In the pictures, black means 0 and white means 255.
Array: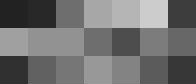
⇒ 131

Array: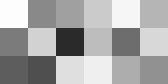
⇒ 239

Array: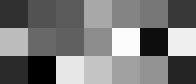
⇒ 160

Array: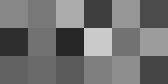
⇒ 127

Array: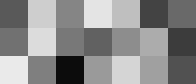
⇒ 213

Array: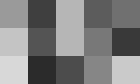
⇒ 76

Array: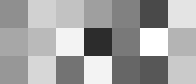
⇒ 102

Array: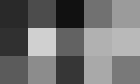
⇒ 54
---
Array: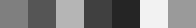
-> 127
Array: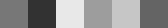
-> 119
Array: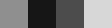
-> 143
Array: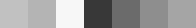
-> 193
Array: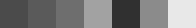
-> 75
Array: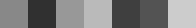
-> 136
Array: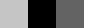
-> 197
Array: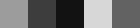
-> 156
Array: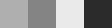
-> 175
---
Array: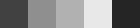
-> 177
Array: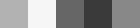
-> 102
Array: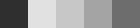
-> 199
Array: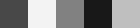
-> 129
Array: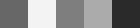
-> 126
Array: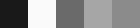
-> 106
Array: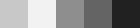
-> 142
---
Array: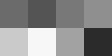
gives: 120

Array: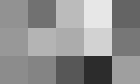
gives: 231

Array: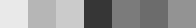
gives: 108

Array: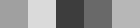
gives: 105

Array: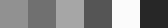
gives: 251

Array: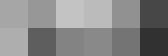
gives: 145

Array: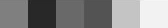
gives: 196

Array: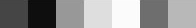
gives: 110
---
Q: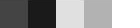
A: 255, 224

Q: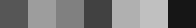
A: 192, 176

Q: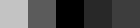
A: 195, 91

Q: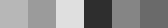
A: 223, 183

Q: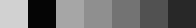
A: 209, 166

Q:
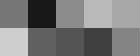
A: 206, 186

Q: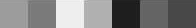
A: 238, 176

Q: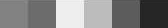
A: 237, 188
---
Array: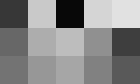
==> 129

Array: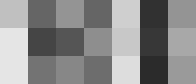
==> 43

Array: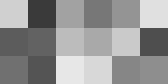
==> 134

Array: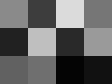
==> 4

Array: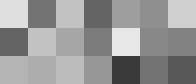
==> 115

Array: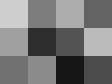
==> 22

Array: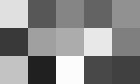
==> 72
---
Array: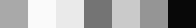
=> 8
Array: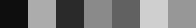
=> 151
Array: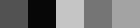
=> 163
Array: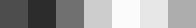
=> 173
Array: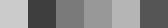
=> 85
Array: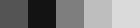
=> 218
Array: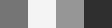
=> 47
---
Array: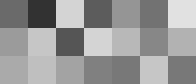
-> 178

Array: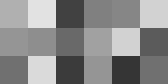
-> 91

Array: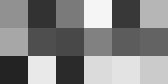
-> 99

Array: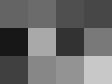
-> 121

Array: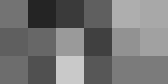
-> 161

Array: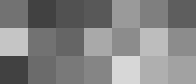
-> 140

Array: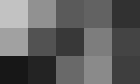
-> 68

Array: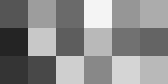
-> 100

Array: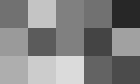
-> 161

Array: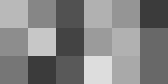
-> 104
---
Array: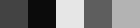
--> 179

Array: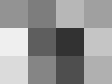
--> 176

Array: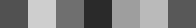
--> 88

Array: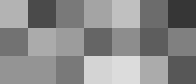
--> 87

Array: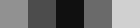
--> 208

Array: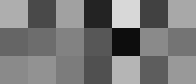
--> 153

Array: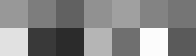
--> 90

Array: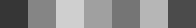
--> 75

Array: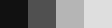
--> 222

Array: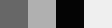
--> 239
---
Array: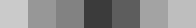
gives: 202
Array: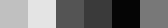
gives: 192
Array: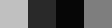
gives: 192
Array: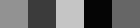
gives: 146
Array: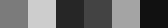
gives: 123
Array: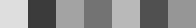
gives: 222
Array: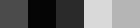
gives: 75
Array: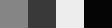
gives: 133
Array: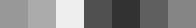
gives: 152
